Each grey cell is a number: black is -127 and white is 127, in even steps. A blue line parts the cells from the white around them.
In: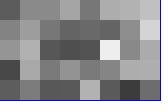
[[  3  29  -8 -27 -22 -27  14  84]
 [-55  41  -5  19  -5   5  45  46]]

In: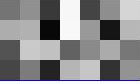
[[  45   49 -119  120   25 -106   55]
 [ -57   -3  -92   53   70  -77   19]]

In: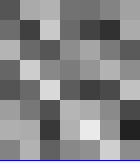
[[-18 -63  73 -21 -60 -78  43]
 [-25  77   8  -3  21  50  13]
 [ 30  -8 -46  53  44  10 -54]
 [  3  50 -30   8  16  79  12]]

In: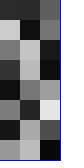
[[  76 -111  -10]
 [ -75   59 -114]
 [  -2  -91  101]
 [  25   60 -119]]

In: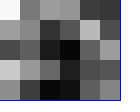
[[ 30   8 -76 -43  57 -50]
 [ 74  25 -23 -97 -49 -42]]

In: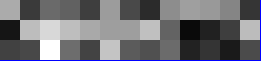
[[-106   61   88   62   41   30   30   64  -28 -117  -94  -65   60]]
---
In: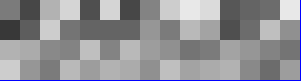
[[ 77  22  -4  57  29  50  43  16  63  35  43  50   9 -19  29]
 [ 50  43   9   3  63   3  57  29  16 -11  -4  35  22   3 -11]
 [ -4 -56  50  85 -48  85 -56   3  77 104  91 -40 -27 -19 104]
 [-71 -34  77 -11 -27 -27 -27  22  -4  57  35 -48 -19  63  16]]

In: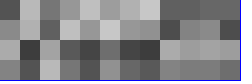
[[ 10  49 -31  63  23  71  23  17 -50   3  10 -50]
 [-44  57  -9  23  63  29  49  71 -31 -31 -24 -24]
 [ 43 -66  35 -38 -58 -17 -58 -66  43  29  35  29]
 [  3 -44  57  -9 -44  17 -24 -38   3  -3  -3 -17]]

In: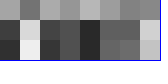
[[-79 110 -73 -47 -86 -26 -19  67]
 [-65  89 -59 -47 -86 -32 -32  81]
 [ 37 -12  43  22  55  29   2   8]]

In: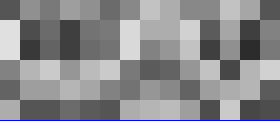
[[ 45 -42 -42 -20 -36 -42  45  53  59  30 -50  74 -56 -50]
 [ 96 -70 -28 -64 -20 -12  89   2  22  66 -64  16 -83  -6]
 [ 96 -50 -20 -64 -12  -6  89  45  45  81 -36  38 -64   2]
 [-42  16  -6  30  16 -20   8  66  45   8   8  66  38 -42]
 [-28  30  30  53  38   2 -12  22   8 -28  30  45  53 -36]
 [  2  53  74  22  59  74  -6 -36 -28  22  66 -56  53  81]]

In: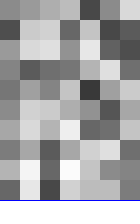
[[-24 103 -55  81  60  60  -3]
 [ -3  39 -36  39  81  95 -16]
 [ 52 116 -24 123  68  11   4]
 [  4 -36 -16  -9  52  95 -16]
 [ -9  32   4  68 -70  32  75]
 [ 11  26  46  60 -55  11  89]
 [ 39  89  52 110 -24 -16  68]
 [ 11  81  75  46  18 -42  39]
 [-49  75  81 -24  68 -55 -36]
 [ 26  89  95  18 103 -30 -49]]

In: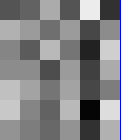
[[  12   12  -50   27  -63   43]
 [  72    5  -29   57 -122   93]
 [  19   -2  -23   19  -78   49]
 [  49   27  -16   27  -56   12]
 [  64   35  -10   35  -56   -2]
 [ -43  -29   43  -43  108  -78]
 [   5  -36   57  -10  -93   79]]

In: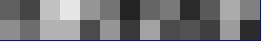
[[ 13 -18  50  50 -52  21 -70  35 -52 -45 -64  28 -84]
 [-32 -58  65 101  21 -12 -92 -26  -6 -84 -38  43   0]]

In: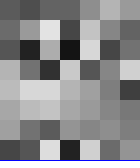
[[  52  -13  -78   73  -42    6   80]
 [  32  -13  -36   20    6   14   -1]
 [ -36  -49  -28  -28   14   52   26]
 [ -42  -93   45 -107   87  -57  -13]
 [  39   59   67   39   26    6   -7]
 [  59   87   87   52   32   -1  -64]
 [ -57  -42   93  -93   80  -20   20]
 [ -20   26   99  -57   67    6  -28]]
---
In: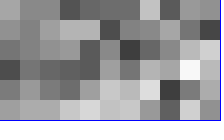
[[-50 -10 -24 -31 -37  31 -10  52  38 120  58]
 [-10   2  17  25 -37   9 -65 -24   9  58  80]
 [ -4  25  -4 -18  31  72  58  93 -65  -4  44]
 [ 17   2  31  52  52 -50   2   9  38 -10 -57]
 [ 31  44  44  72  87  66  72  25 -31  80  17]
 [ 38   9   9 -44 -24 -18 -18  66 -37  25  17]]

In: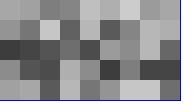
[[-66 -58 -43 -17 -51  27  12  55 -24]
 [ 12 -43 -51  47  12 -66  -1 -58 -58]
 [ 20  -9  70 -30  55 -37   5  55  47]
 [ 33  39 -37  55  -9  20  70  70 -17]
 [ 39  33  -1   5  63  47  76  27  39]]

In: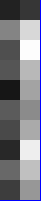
[[-105   35]
 [ -93  -73]
 [ -87  110]
 [ -66   23]
 [ -54   42]
 [ -48  125]
 [ -42   56]
 [ -36   11]
 [ -23   64]
 [   4   88]]

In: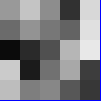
[[-116  -85  -47   54  104]
 [ -20   19   -8  -28   96]
 [  25   68   13  -78   88]
 [  61   -1    7  -40  -72]
 [  75 -100  -14   40  -66]]

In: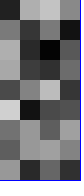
[[ -94   47   67    9]
 [ -53    3   60  -73]
 [ -33   24   32    3]
 [ -13   24  -33   32]
 [  -5  -73   -5 -109]
 [  24  -86  -25  -79]
 [  40  -66  -79  -19]
 [  47  -86 -123  -39]
 [  80 -109  -53  -46]]

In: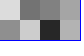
[[ 15  77 -88  51]
 [ 92 -12   1  37]]

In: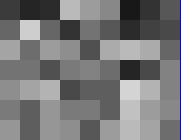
[[ -68  -90  -84   58   28    8 -103  -76  -40]
 [ -25   78  -25  -76  -12  -40  -84  -62  -54]
 [ -12  -12  -47   -5    2  -18  -90  -54    2]
 [  -5  -33   22   -5   -5  -33   65   28    8]
 [  14   36   51  -54  -33  -33   84   51    2]
 [  22  -33   22   14  -40   28   58   36  -18]
 [  36  -18   28   14  -47   43   58   43  -25]]
